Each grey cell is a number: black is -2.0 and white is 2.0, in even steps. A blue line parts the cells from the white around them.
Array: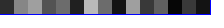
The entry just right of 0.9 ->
-0.3
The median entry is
-0.7

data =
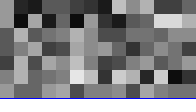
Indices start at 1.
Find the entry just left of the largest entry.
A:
0.0
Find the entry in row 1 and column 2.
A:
-1.4
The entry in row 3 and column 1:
-0.6
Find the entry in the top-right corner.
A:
-0.4
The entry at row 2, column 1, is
0.4
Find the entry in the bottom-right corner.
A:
-0.2
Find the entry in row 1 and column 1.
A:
0.4
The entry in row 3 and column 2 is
0.8
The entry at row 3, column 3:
-0.6
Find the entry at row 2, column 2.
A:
-1.8
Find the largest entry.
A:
1.6
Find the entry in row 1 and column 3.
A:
-1.6
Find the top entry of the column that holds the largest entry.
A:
-1.0
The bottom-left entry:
0.4

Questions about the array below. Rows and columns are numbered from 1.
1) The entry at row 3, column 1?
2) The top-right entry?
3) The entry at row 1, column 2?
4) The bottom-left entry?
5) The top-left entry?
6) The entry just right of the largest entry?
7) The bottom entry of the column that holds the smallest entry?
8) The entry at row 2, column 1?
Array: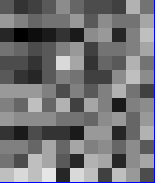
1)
-1.4
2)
-0.2
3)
-1.2
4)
1.0
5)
-0.6
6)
-1.4
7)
1.4
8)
0.4

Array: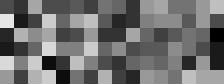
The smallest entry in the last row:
-1.8
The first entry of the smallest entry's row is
-1.4
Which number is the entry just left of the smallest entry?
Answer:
-0.4
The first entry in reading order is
-0.8
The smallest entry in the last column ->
-2.0
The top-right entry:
1.0
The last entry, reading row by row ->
0.6
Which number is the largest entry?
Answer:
1.6
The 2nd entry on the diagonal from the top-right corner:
0.4
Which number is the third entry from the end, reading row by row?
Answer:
1.0
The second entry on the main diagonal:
-1.6
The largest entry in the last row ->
1.2
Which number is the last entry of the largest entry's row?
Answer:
-0.8
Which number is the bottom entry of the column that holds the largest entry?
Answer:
0.4
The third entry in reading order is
0.6
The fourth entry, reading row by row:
-0.8
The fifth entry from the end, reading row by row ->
0.2

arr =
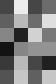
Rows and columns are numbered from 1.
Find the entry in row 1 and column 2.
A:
1.7
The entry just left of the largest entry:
-0.9
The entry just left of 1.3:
-1.5
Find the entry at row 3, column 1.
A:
0.1
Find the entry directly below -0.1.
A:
0.3
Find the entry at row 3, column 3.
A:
1.3
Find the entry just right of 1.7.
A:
-0.9

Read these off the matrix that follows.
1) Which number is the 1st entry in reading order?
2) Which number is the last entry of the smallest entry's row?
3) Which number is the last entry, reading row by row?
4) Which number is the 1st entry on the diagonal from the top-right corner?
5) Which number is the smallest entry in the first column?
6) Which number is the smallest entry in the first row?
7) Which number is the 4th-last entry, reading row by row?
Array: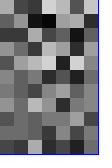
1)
0.7
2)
-1.3
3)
-0.3
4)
1.1
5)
-1.1
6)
-1.1
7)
-1.3

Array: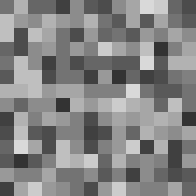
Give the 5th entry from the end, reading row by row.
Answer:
0.2
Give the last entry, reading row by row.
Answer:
-0.4
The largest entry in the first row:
1.4
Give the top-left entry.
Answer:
-0.2
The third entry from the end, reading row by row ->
0.0
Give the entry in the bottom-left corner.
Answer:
-1.0
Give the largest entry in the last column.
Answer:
0.8
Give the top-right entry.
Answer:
-0.8
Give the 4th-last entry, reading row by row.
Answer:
0.0
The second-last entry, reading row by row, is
0.6
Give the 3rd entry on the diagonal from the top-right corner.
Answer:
0.0
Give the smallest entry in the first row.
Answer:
-1.0
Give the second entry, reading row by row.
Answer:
0.8

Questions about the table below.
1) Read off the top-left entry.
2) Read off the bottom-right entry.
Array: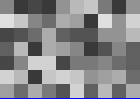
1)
0.1
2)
0.7

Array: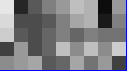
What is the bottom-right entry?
-1.0
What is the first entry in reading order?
1.6
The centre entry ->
0.0
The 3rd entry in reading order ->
-0.6
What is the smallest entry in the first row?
-1.8
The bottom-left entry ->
0.2
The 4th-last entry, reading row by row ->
0.6
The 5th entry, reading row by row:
0.4
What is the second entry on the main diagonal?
-0.8
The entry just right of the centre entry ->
-0.4
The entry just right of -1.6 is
0.0
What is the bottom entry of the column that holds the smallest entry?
0.4
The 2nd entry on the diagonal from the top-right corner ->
-1.6
